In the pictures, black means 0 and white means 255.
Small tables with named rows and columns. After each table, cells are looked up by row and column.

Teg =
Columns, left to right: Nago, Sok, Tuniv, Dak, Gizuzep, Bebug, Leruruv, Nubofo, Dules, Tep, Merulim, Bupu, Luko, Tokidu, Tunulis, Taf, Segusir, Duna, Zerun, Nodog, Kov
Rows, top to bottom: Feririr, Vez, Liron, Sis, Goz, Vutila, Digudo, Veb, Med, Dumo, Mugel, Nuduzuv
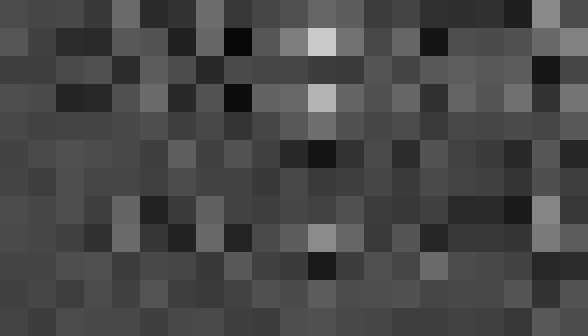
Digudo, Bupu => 58
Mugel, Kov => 83
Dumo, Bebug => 73
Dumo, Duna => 73
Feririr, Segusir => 47
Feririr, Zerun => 31
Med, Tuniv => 65
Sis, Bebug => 107
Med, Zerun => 53
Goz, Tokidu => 70
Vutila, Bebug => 63

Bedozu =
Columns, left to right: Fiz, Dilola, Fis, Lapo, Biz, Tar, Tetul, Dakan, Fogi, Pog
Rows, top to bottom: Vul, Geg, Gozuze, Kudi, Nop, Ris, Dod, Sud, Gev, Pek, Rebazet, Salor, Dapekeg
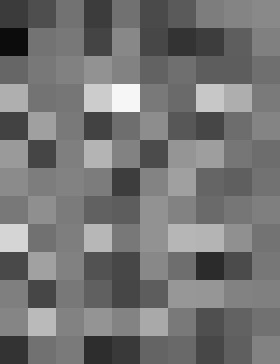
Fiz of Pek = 73
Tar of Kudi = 121
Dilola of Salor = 186
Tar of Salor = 169
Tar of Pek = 136
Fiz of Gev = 213
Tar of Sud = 146
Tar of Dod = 131
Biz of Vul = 113
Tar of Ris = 75
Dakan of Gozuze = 93

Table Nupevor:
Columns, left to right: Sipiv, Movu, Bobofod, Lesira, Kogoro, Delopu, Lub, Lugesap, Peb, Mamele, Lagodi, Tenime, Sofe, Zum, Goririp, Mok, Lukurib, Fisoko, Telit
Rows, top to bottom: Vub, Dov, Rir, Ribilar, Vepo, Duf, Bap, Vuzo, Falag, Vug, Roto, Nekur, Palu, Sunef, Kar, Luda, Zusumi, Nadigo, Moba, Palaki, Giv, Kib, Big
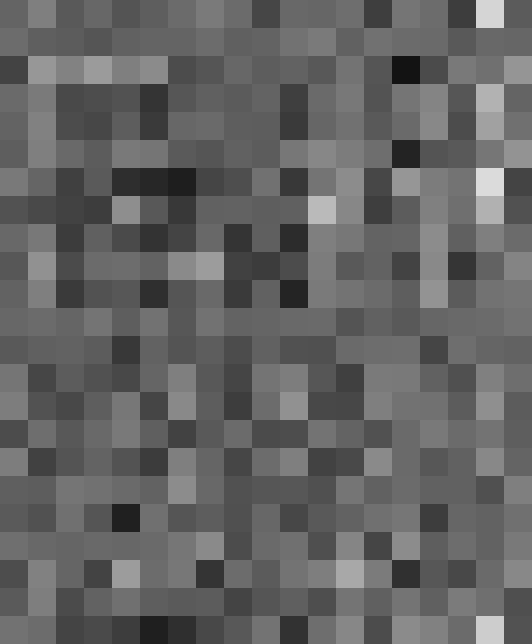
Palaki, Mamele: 106
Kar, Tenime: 72
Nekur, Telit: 114
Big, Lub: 47
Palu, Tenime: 80
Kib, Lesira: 98
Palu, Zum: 109
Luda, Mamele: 75
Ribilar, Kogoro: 82
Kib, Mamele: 85
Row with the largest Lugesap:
Vug

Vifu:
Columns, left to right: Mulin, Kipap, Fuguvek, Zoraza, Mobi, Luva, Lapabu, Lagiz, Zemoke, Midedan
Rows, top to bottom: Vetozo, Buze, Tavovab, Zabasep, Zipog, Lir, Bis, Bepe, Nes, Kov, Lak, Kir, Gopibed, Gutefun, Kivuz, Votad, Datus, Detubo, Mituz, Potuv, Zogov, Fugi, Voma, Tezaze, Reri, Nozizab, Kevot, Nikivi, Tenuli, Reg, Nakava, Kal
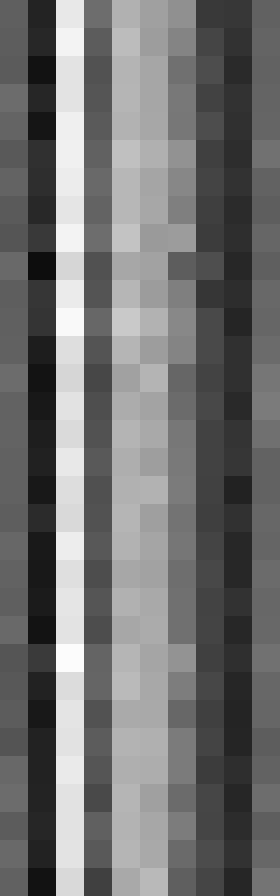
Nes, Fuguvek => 243
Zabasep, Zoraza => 85
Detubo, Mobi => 177
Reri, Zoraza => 101
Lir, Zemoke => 45
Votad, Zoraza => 82
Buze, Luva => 157

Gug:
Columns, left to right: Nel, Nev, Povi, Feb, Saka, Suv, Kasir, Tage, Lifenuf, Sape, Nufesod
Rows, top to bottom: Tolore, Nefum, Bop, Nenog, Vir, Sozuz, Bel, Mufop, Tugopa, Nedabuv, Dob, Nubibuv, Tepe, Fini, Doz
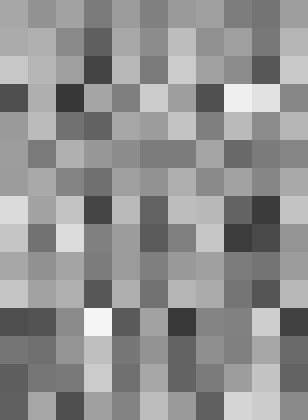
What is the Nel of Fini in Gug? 94
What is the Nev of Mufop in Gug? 163
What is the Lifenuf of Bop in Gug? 140
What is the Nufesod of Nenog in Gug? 135
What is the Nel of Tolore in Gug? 167
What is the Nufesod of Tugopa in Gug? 148
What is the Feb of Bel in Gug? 112
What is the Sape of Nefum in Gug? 120
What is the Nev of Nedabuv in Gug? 145
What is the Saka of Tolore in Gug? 156

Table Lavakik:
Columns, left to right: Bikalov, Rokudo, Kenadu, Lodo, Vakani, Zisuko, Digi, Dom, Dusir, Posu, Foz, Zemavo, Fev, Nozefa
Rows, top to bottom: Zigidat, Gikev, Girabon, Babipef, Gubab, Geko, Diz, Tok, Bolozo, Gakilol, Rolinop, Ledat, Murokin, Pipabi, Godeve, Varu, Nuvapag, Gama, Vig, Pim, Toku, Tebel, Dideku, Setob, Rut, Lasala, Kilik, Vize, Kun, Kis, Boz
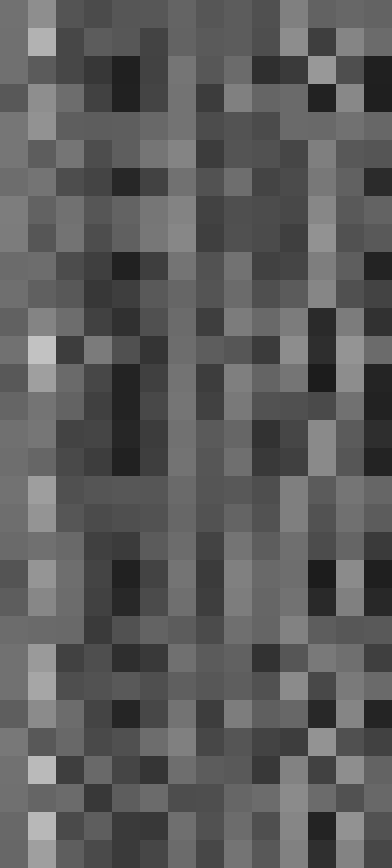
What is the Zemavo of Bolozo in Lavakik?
146
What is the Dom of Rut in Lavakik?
87
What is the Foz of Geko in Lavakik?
70
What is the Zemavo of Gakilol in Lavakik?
126
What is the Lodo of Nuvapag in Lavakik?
61
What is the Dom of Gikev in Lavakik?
90
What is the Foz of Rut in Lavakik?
139
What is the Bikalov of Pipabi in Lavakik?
88
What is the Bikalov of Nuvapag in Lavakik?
110
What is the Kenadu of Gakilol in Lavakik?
76

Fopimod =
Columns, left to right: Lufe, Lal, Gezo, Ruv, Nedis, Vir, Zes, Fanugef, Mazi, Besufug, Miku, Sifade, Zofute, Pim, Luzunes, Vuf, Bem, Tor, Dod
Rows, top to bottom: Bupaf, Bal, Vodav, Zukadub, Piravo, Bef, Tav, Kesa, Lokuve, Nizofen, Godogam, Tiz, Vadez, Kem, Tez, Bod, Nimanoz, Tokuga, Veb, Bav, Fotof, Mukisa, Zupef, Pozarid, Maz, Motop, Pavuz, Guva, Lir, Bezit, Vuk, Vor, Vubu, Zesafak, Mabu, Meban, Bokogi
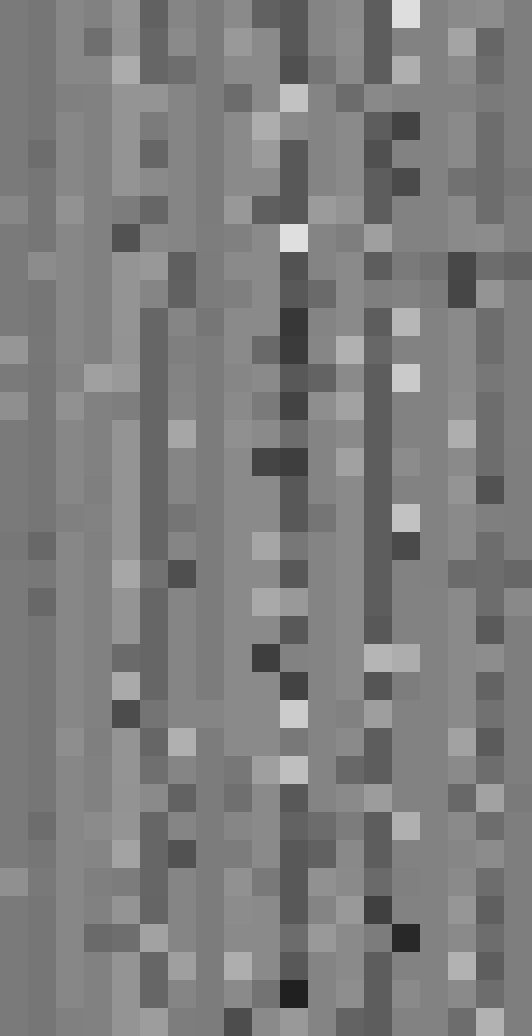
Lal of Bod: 118
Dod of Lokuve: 126
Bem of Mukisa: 138
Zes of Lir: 98
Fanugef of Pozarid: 124
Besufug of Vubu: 138
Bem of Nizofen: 72
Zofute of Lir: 138
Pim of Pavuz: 93
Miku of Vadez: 59
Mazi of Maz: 138
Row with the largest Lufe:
Vadez

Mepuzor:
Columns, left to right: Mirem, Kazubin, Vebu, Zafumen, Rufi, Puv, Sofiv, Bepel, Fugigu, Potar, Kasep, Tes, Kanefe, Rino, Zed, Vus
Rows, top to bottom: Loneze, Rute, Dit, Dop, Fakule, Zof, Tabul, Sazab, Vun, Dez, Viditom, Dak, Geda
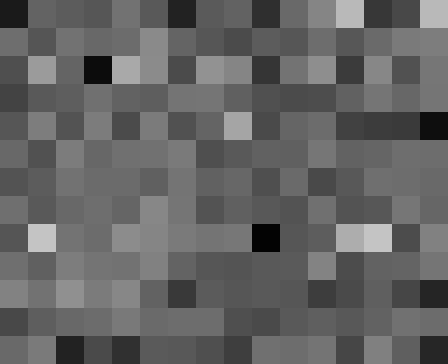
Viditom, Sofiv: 57
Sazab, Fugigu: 96
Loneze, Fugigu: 98
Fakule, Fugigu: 165
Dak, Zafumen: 108
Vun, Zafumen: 108
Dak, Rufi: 121
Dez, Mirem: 111
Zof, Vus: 109
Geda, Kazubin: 122
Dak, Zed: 113

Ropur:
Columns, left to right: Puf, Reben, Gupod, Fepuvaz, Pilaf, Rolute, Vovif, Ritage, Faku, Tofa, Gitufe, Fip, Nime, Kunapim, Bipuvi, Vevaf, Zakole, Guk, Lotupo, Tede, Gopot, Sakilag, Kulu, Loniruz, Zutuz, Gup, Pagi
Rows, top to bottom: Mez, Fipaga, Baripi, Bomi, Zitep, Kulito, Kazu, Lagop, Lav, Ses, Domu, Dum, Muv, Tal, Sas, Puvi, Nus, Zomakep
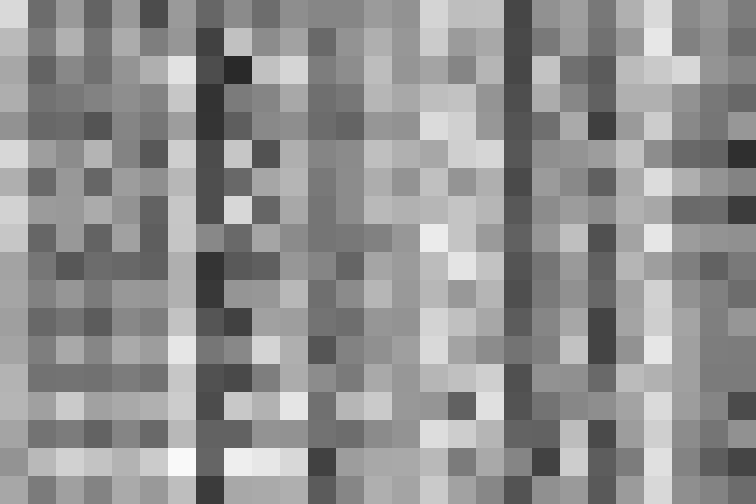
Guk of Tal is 207
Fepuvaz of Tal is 113
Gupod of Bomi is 120
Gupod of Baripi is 136
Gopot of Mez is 159
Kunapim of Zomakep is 175
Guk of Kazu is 175
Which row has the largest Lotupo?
Nus

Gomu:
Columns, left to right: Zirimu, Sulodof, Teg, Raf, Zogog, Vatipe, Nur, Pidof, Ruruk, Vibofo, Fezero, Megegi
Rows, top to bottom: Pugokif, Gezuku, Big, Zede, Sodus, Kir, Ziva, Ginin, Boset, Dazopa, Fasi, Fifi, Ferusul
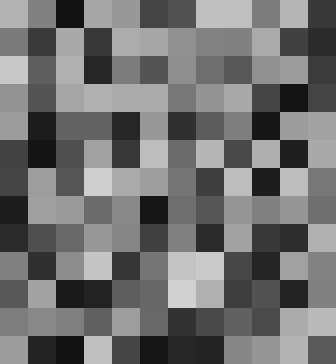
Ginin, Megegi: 111
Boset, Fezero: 45
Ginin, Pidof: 85
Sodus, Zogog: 38
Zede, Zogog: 171
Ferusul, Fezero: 180
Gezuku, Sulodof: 57

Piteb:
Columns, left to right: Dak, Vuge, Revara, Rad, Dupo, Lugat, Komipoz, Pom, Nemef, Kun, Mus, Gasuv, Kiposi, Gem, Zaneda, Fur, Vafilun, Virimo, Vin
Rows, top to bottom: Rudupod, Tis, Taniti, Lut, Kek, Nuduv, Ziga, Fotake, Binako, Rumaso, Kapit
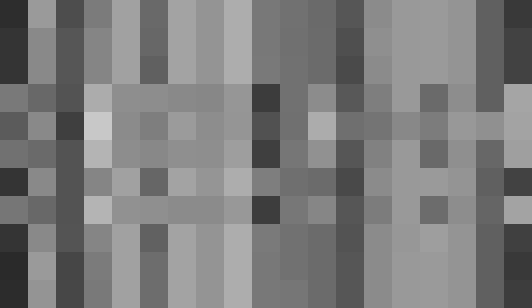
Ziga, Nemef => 173
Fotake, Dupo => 145
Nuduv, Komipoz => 143
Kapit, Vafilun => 148
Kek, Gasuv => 172
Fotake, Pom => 139
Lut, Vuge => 104
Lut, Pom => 135
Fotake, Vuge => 104

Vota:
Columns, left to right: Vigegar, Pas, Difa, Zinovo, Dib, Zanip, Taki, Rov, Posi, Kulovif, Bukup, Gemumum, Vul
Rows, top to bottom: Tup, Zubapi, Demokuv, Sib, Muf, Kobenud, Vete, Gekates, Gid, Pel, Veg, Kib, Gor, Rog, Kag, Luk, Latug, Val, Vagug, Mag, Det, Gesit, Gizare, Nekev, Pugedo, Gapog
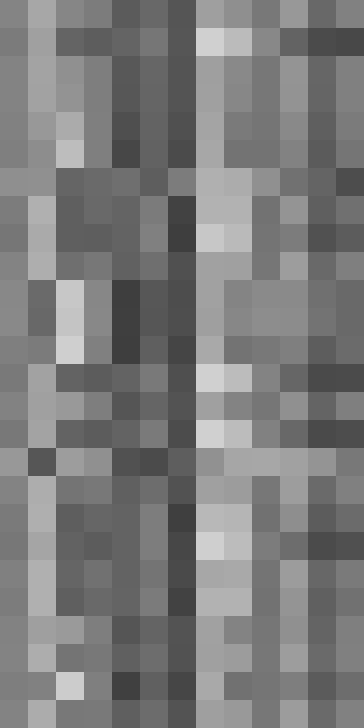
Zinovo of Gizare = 126
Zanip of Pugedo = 96
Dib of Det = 99
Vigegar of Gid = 118
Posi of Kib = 135
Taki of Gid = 62
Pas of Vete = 144
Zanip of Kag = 101
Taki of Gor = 69
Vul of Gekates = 112
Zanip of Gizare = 100
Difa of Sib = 147
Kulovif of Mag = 124
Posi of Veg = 132
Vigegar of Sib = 131
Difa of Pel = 111
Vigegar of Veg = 136
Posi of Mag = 188
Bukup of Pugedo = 126
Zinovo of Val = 120

